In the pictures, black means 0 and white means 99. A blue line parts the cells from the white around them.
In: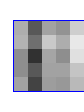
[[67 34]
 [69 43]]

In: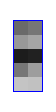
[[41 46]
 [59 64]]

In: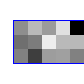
[[55 72]
 [43 48]]

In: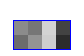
[[54 46]
 [42 57]]

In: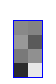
[[53 51]
 [59 35]]

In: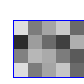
[[86 48]
 [17 61]]

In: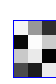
[[95 59]
 [ 4 98]]
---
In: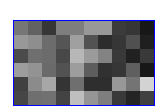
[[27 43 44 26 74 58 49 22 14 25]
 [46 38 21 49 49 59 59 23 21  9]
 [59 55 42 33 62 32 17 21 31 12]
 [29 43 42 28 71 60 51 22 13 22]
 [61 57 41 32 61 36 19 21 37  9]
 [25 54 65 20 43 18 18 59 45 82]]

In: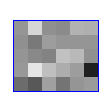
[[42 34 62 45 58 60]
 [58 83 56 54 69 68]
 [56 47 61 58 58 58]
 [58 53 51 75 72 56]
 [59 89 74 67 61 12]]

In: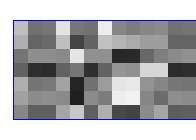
[[52 37 37 64 77 37 68 28 26 54 64 36 37]
 [74 44 46 88 46 44 92 52 48 52 54 44 45]
 [68 39 41 74 26 38 75 70 66 61 61 39 39]
 [45 55 55 53 89 56 56 15 16 40 49 54 56]
 [38 18 17 38 46 18 38 58 56 83 83 17 18]
 [68 45 47 63 14 44 60 89 90 57 52 46 45]
 [62 54 55 53 12 54 48 92 94 52 42 55 54]]

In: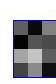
[[26 54  6]
 [37  4 50]
 [ 1 33 29]
 [64 76 36]]

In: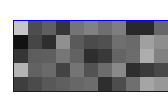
[[24 29 34 37 40 42 18 30 43 64 59]
 [77 30 37 21 45 50 43 49 16 16 40]
 [ 7 27 18 56 35 29 31 43 41 62 55]
 [21 36 37 46 38 18 22 39 42 67 50]
 [70 38 41 26 45 32 42 53 18 23 28]]

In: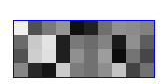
[[52 16  8 79 48 44 55 76 26 44]
 [93 31 47 58  6 13 43 56 54 50]
 [41 78 88 12 47 42 51 10 56 36]
 [32 80 87 12 56 44 61  5 45 27]]

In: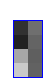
[[78 38]
 [19 43]
 [13 39]
 [65 37]]

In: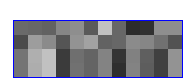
[[45 67 75 23 44 39 51 18 51 36 25 57]
 [41 40 38 52 55 35 75 40 17 19 55 55]
 [29 61 54 33 57 63 38 40 54 52 44 32]
 [45 68 75 23 43 39 51 20 50 37 25 57]]

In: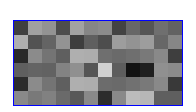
[[53 47 50 41 34 53 17 53 73 71 37 37]
 [25 62 57 30 63 52 54 26 40 33 43 38]
 [68 32 39 57 24 37 30 61 57 61 40 52]
 [16 54 45 37 68 67 43 41 43 47 53 24]
 [37 39 38 51 56 33 81 36  7 12 56 54]
 [17 54 45 37 68 67 42 41 44 47 53 22]]
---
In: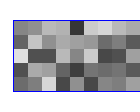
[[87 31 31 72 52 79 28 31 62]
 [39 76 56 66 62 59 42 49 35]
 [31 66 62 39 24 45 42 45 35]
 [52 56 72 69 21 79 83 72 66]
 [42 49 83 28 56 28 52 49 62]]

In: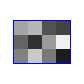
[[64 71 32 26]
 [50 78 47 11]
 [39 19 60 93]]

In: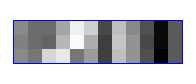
[[50 42 39 71 97 67 24 77 57 28  4 35]
 [53 42 42 64 93 80 28 74 53 31  4 35]
 [53 46 83 90 46 60 24 74 57 31  0 35]]

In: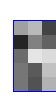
[[62 72 26]
 [14 50 38]
 [46 32 69]
 [46 35 75]
 [42 89 85]]

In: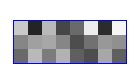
[[41 72 48 69 37 30 65 37]
 [52 62 65 52 30 44 59 56]
 [78 14 72 27 41 92 17 95]]

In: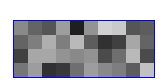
[[46 61 19 22 43 61 53 49 36 75]
 [53 39 33 61 12 57 81 78 33 36]
 [25 65 65 57 53 57 29 43 72 29]
 [39 49 68 49 72 36 19 25 65 39]]

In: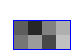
[[46 60 28 75]
 [36 15 50 68]]

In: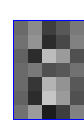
[[44 60 11 24 50]
 [44 57 17 28 50]
 [41 54 24 34 47]
 [41 47 31 34 44]
 [41 21 70 57 34]
 [38 17 73 60 31]
 [38 17 77 60 31]]
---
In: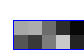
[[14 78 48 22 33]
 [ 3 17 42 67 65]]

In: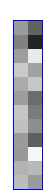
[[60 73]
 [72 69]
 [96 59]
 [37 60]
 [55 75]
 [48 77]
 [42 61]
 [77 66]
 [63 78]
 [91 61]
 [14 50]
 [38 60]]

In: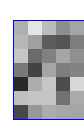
[[64 65 67 59 28]
 [66 44 76 76 74]
 [84 30 77 67 16]
 [51 49 64 26 47]
 [56 64 50 41 77]
 [49 33 36 62 71]
 [64 55 73 89 68]]

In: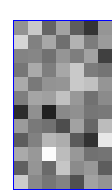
[[57 63 31 51 46 53 79]
 [36 59 54 77 41 58 37]
 [45 44 59 73 98 59 66]
 [90 19 35 67 71 50 36]
 [73 40 63 30 44 47 60]
 [47 46 56 53 13 56 17]
 [54 44 59 75 62 64 49]
 [58 75 78 58 57 47 66]
 [45 48 78 65 49 66 46]
 [25 63 49 58 44 52 51]
 [60 48 69 43 65 50 83]
 [58 20 36 63 39 78 57]]

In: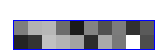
[[30 99 47 66 17 63 70 75 20 14]
 [35 19 48 31 51 10 42 71 69 49]]

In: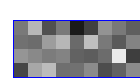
[[54 38 30 54 44 43 73 65 27]
 [24 91 42 36 38 51 48 53 58]
 [51 35 47 74 41 71 61 42 44]
 [37 47 57 25 10 47 31 71 47]]
